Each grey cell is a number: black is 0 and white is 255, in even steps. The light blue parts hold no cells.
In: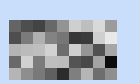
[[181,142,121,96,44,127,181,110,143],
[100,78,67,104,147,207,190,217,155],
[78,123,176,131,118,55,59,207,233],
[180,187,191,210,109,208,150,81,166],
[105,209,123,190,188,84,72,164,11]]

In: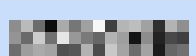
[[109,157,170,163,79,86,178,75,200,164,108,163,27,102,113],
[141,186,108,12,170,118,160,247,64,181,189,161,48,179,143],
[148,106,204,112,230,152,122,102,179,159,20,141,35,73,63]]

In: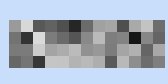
[[103,117,55,197,196,179,185,174,90,185,142,109,127],
[154,216,88,98,80,38,107,161,166,79,169,195,109],
[115,51,218,124,106,85,137,186,126,131,22,135,101],
[122,123,204,164,172,187,145,152,124,165,177,101,168]]

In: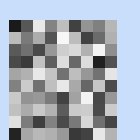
[[35,167,184,176,153,57,66,231,179],
[26,87,233,131,190,65,148,128,182],
[187,122,172,84,247,189,66,107,176],
[90,112,73,151,206,217,177,244,142],
[74,58,193,94,221,104,220,32,81],
[165,177,232,196,114,190,151,114,229],
[129,203,113,191,232,169,102,198,76],
[201,147,152,123,67,162,242,73,151],
[192,171,200,178,92,202,204,75,203],
[224,124,63,130,74,121,215,112,69]]

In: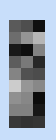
[[56,50,53],
[90,78,15],
[109,148,182],
[25,14,130],
[93,121,39],
[132,81,76],
[204,150,136],
[144,135,12],
[129,129,23]]

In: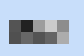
[[80,103,83,100,172],
[84,33,157,203,141]]

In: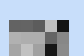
[[165,193,161,23,138],
[99,100,92,191,20],
[177,174,174,101,135]]
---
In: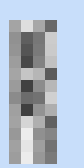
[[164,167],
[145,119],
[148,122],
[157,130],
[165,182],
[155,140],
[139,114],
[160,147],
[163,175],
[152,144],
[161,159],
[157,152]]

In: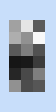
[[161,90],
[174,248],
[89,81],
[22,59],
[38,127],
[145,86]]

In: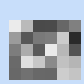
[[235,74,103],
[155,121,203],
[125,90,183],
[106,199,193],
[104,104,205]]

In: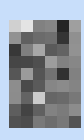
[[208,129,36],
[146,107,52],
[56,167,99],
[70,79,129],
[86,85,49],
[141,90,139],
[140,203,106],
[94,96,123],
[81,121,120]]

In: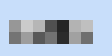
[[151,182,37,191],
[116,88,43,111]]

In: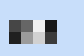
[[70,240],
[32,209]]

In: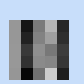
[[151,122,39],
[151,130,46],
[152,143,60],
[152,138,54],
[150,112,30]]
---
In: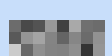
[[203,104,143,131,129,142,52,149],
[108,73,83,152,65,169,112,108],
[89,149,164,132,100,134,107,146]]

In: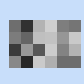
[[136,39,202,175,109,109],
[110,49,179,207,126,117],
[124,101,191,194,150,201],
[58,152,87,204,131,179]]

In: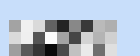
[[158,89,53,10,74,193,234,111,223],
[163,240,218,98,35,136,57,186,175],
[218,239,85,252,163,69,211,180,208]]

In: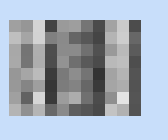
[[180,144,181,104,138,94,85,73,195,177,83],
[160,150,212,68,154,158,117,75,163,202,76],
[191,165,211,128,138,101,87,69,180,205,103],
[168,116,175,78,139,139,112,81,153,185,91],
[169,117,174,77,147,111,89,75,185,190,78],
[151,166,187,59,122,141,116,51,163,180,84],
[152,133,159,54,124,131,103,58,165,173,83],
[160,98,214,58,156,173,112,76,143,228,85]]

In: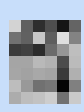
[[172,189,194,205,113,202],
[211,96,46,78,21,100],
[113,97,199,94,223,131],
[59,65,44,107,150,190],
[165,165,185,178,76,187],
[166,162,168,164,58,176],
[189,153,113,119,4,128]]

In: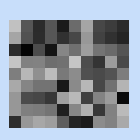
[[45,151,167,158,94,36,27,140,130,169],
[193,86,43,86,27,107,165,71,60,43],
[165,81,44,86,49,71,152,66,49,36],
[43,4,76,20,134,112,158,116,106,84],
[196,129,130,110,113,197,77,52,156,73],
[126,183,144,188,121,140,80,74,83,125],
[169,133,115,115,24,138,183,71,113,180],
[151,75,71,55,160,185,64,131,156,10],
[151,127,124,116,31,135,176,55,129,186]]

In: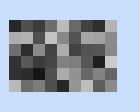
[[185,108,124,79,39,149,189,93,138],
[39,80,60,109,187,104,66,47,180],
[172,177,79,195,136,83,166,161,139],
[109,45,138,67,172,66,83,85,136],
[49,87,59,69,130,125,86,31,202],
[49,44,22,79,172,146,104,131,101]]

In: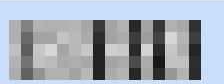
[[172,98,148,176,178,163,184,35,171,180,39,167,42,152,179,43],
[176,130,178,176,178,181,167,58,164,178,39,164,54,176,168,49],
[175,105,164,164,195,185,171,45,162,171,61,157,68,214,180,63],
[193,95,198,214,165,183,198,34,207,201,43,210,42,199,174,37],
[179,116,193,187,170,174,168,34,164,170,76,171,25,194,193,45]]

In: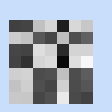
[[200,199,70,80,233,74,66],
[64,68,193,214,30,216,199],
[204,195,88,70,191,78,97],
[70,67,222,210,43,212,211],
[67,49,213,219,10,223,247],
[207,211,76,80,192,77,93],
[194,207,79,69,208,76,86]]
